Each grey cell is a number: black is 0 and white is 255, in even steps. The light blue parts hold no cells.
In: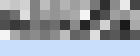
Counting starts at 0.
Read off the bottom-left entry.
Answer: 244
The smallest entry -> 26
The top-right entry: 69
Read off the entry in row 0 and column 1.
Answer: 198
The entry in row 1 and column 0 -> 88
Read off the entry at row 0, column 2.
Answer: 209
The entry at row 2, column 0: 78
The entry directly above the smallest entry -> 148
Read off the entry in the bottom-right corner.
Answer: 88
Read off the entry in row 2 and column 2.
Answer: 69
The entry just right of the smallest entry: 169
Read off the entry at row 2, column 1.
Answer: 57
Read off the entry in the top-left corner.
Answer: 209
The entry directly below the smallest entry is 57
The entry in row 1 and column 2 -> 221

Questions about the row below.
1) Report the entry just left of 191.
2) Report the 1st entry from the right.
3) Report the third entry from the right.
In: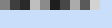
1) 42
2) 211
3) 171
